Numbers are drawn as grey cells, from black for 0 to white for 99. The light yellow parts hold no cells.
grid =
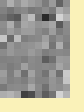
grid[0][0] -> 55
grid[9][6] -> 53
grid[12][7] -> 57
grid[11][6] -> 51
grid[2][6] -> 16
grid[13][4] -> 30
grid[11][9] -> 76
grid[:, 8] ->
[39, 67, 82, 35, 48, 55, 67, 53, 60, 64, 44, 53, 55, 82]
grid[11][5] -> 51
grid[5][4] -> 52
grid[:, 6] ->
[48, 54, 16, 59, 50, 62, 66, 49, 36, 53, 45, 51, 44, 36]
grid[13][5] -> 51
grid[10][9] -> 78
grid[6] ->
[44, 59, 53, 56, 57, 60, 66, 45, 67, 48]
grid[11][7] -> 58
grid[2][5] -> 45
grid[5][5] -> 53
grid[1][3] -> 53
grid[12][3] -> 53
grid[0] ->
[55, 68, 57, 66, 61, 57, 48, 60, 39, 55]
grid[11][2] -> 52
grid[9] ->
[52, 48, 51, 62, 53, 52, 53, 52, 64, 58]
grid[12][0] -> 47
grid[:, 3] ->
[66, 53, 62, 65, 61, 49, 56, 55, 49, 62, 43, 49, 53, 25]
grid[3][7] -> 64
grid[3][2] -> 48
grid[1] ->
[50, 45, 51, 53, 47, 49, 54, 48, 67, 61]
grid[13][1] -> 70

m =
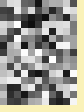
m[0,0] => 59
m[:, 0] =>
[59, 25, 33, 84, 79, 38, 13, 24, 82, 72, 74, 85, 57, 75, 63]
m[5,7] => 67
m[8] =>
[82, 67, 44, 84, 87, 69, 21, 99, 38, 61, 55]
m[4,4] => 71
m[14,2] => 22
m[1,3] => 51
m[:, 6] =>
[59, 50, 6, 83, 90, 11, 40, 59, 21, 70, 26, 34, 47, 95, 90]
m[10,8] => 88
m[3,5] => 21
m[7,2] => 68
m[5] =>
[38, 25, 98, 49, 52, 33, 11, 67, 37, 62, 63]
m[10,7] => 80
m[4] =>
[79, 34, 22, 87, 71, 56, 90, 13, 85, 80, 48]
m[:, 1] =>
[85, 23, 26, 74, 34, 25, 69, 66, 67, 28, 80, 92, 14, 18, 25]
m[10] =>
[74, 80, 22, 94, 16, 8, 26, 80, 88, 10, 98]
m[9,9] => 70
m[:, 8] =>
[67, 37, 41, 85, 85, 37, 94, 32, 38, 58, 88, 63, 77, 18, 12]
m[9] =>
[72, 28, 81, 38, 58, 86, 70, 54, 58, 70, 59]
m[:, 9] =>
[80, 91, 14, 87, 80, 62, 95, 56, 61, 70, 10, 45, 81, 82, 20]
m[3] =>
[84, 74, 99, 13, 6, 21, 83, 82, 85, 87, 47]
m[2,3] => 22

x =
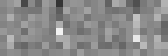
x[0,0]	54
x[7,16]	57
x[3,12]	60
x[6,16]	49
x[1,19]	39
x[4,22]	49
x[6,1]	66
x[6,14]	43
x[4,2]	55
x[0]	[54, 58, 63, 28, 53, 40, 60, 55, 20, 54, 58, 57, 49, 52, 56, 38, 66, 61, 40, 31, 47, 53, 48, 69]
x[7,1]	55
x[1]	[51, 55, 48, 47, 46, 46, 57, 49, 36, 63, 52, 55, 63, 52, 55, 46, 44, 47, 49, 39, 49, 50, 60, 65]
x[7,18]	54
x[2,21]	54
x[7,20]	48
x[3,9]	43
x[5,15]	60
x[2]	[54, 67, 53, 49, 61, 56, 58, 47, 40, 49, 56, 58, 46, 52, 52, 50, 56, 58, 47, 75, 55, 54, 69, 50]
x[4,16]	56
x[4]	[59, 54, 55, 43, 59, 55, 52, 47, 94, 51, 51, 43, 47, 54, 49, 63, 56, 48, 56, 65, 47, 53, 49, 41]
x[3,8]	67
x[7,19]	61
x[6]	[54, 66, 44, 40, 49, 46, 60, 48, 44, 67, 56, 43, 46, 60, 43, 42, 49, 40, 51, 48, 72, 54, 66, 65]
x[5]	[50, 72, 53, 58, 56, 54, 50, 50, 67, 66, 55, 57, 55, 56, 46, 60, 44, 49, 56, 90, 60, 53, 69, 46]
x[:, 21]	[53, 50, 54, 52, 53, 53, 54, 55]
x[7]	[50, 55, 54, 48, 53, 53, 48, 53, 54, 56, 48, 61, 51, 52, 56, 56, 57, 49, 54, 61, 48, 55, 59, 56]
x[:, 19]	[31, 39, 75, 72, 65, 90, 48, 61]
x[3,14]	46

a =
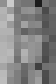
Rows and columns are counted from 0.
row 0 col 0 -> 56
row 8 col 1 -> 68
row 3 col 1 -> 60
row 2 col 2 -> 49
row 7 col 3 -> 69
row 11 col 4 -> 52
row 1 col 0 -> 70
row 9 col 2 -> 54
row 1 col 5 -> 48
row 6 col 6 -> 32
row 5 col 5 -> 60
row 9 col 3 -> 41
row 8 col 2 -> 44
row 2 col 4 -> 47
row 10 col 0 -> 72
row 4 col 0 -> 69
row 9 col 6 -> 44
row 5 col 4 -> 55
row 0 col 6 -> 44
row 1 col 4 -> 57
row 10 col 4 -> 52
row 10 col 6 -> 30
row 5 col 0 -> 67
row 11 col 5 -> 61
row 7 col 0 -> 70
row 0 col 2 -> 49

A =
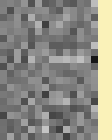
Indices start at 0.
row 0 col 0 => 49
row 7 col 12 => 53
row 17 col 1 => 38
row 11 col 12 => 53
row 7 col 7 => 50
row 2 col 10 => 53
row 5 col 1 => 54
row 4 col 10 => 33
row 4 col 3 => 51
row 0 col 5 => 60
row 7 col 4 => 56
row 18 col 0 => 44
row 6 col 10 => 36
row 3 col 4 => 49
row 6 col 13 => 73
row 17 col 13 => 44
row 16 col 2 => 54
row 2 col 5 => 47
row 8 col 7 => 68
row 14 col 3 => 31
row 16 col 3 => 47
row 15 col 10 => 32
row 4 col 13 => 53
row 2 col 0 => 39
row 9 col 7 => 46
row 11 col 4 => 56
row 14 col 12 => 56
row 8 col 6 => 45
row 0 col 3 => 57
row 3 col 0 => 51
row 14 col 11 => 51
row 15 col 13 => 70
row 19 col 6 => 51
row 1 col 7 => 42
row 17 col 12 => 50
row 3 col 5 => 69
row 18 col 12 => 52
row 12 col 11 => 54
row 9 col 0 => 31

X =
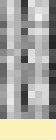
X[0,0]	62
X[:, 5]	[75, 86, 93, 71, 87, 75, 74, 73, 77, 73, 72, 75, 85, 76, 78, 68, 71]
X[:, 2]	[66, 69, 68, 69, 69, 66, 63, 73, 65, 63, 70, 67, 68, 64, 66, 66, 68]
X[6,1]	82
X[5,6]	68
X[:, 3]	[20, 29, 40, 56, 32, 53, 56, 38, 21, 57, 53, 52, 28, 20, 21, 37, 57]
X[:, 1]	[83, 87, 81, 75, 83, 79, 82, 66, 87, 82, 75, 78, 88, 87, 90, 82, 75]
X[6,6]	65
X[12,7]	25
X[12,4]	77
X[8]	[63, 87, 65, 21, 87, 77, 84, 30]
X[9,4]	53
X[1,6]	84
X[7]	[52, 66, 73, 38, 85, 73, 68, 32]
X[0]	[62, 83, 66, 20, 88, 75, 79, 31]
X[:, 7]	[31, 25, 29, 25, 29, 16, 14, 32, 30, 15, 28, 16, 25, 30, 24, 34, 24]
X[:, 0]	[62, 59, 54, 39, 57, 44, 40, 52, 63, 39, 40, 45, 60, 63, 61, 44, 39]
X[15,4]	58
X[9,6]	64

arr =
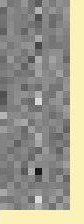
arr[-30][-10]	59
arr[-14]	[70, 53, 54, 50, 54, 59, 51, 43, 48, 57]
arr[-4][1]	55
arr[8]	[42, 59, 47, 50, 34, 67, 51, 63, 55, 41]
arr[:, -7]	[58, 52, 47, 49, 39, 49, 56, 46, 50, 39, 47, 51, 39, 57, 46, 57, 50, 65, 41, 44, 49, 53, 50, 43, 35, 49, 53, 49, 55, 52]
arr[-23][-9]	52
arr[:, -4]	[56, 51, 53, 52, 50, 51, 49, 51, 51, 50, 54, 55, 55, 48, 47, 52, 51, 50, 53, 52, 51, 59, 54, 52, 56, 56, 49, 51, 49, 55]
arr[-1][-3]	44
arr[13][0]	31
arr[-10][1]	52
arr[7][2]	53
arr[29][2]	47
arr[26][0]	46
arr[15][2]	49
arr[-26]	[38, 55, 49, 39, 53, 45, 50, 50, 55, 51]
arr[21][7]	48
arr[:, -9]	[46, 54, 52, 54, 55, 53, 47, 52, 59, 49, 52, 46, 51, 50, 50, 48, 53, 51, 54, 48, 52, 44, 53, 47, 46, 45, 55, 55, 46, 55]
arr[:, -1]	[53, 59, 57, 54, 51, 49, 49, 47, 41, 51, 49, 56, 58, 51, 45, 60, 57, 44, 39, 50, 44, 56, 53, 61, 52, 40, 48, 46, 60, 52]
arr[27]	[65, 55, 52, 49, 54, 57, 51, 54, 59, 46]
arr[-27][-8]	49
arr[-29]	[40, 54, 50, 52, 46, 69, 51, 58, 52, 59]
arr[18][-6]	61
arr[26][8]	49
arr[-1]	[60, 55, 47, 52, 55, 66, 55, 44, 60, 52]
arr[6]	[56, 47, 52, 56, 57, 28, 49, 46, 47, 49]
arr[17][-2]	51

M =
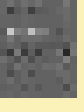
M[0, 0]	40
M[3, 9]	40
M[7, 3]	23
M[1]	[40, 24, 35, 39, 25, 35, 36, 38, 40, 41, 39]
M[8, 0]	43
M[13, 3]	40
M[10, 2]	37
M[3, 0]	39
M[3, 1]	39
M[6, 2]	38
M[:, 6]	[38, 36, 38, 38, 49, 39, 35, 38, 36, 42, 38, 38, 38, 38]
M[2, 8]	38
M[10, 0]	39
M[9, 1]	35
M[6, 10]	44
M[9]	[39, 35, 44, 39, 40, 38, 42, 41, 44, 35, 39]
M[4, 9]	39
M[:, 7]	[38, 38, 38, 38, 38, 38, 34, 38, 38, 41, 38, 38, 38, 38]
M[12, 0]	37
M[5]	[39, 46, 38, 42, 42, 42, 39, 38, 37, 41, 39]
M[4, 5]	51
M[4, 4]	74
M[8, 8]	38
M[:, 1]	[44, 24, 39, 39, 78, 46, 40, 22, 38, 35, 30, 42, 38, 40]
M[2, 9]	41
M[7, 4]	36
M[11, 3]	40
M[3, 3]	40
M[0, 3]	43

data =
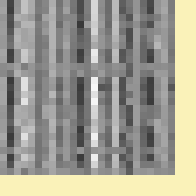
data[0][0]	61
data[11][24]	44
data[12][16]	68
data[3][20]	41
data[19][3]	87
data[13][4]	69
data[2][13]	82
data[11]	[64, 23, 53, 87, 64, 45, 53, 61, 42, 57, 45, 27, 45, 93, 49, 40, 72, 31, 53, 58, 39, 24, 55, 64, 44]
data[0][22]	57
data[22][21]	27
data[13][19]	57
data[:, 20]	[41, 43, 48, 41, 48, 42, 40, 40, 40, 53, 47, 39, 34, 42, 38, 48, 46, 43, 37, 39, 40, 45, 40, 47, 57]
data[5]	[59, 41, 70, 63, 65, 46, 50, 69, 50, 60, 48, 38, 43, 71, 58, 50, 69, 53, 30, 61, 42, 52, 65, 59, 49]
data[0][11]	29
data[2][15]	43
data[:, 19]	[57, 57, 61, 55, 61, 61, 59, 58, 57, 57, 58, 58, 57, 57, 58, 61, 61, 61, 55, 58, 57, 58, 58, 62, 58]
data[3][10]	52
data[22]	[64, 25, 56, 78, 68, 46, 53, 68, 43, 59, 45, 23, 46, 92, 51, 40, 73, 33, 44, 58, 40, 27, 56, 64, 46]
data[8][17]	34
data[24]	[56, 51, 63, 47, 58, 52, 55, 64, 57, 57, 52, 52, 47, 63, 55, 54, 62, 53, 36, 58, 57, 59, 54, 55, 53]
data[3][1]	30
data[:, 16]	[72, 72, 70, 74, 73, 69, 65, 73, 71, 56, 53, 72, 68, 73, 72, 71, 71, 71, 75, 72, 71, 52, 73, 71, 62]
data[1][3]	75
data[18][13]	77
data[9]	[54, 56, 62, 49, 58, 50, 53, 64, 55, 57, 53, 51, 49, 60, 55, 51, 56, 54, 38, 57, 53, 55, 54, 55, 52]
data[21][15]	51
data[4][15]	46
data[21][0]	54
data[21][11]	57
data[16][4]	61
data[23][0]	58
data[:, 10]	[46, 45, 52, 52, 49, 48, 47, 45, 46, 53, 48, 45, 46, 45, 45, 52, 53, 48, 50, 45, 47, 48, 45, 52, 52]
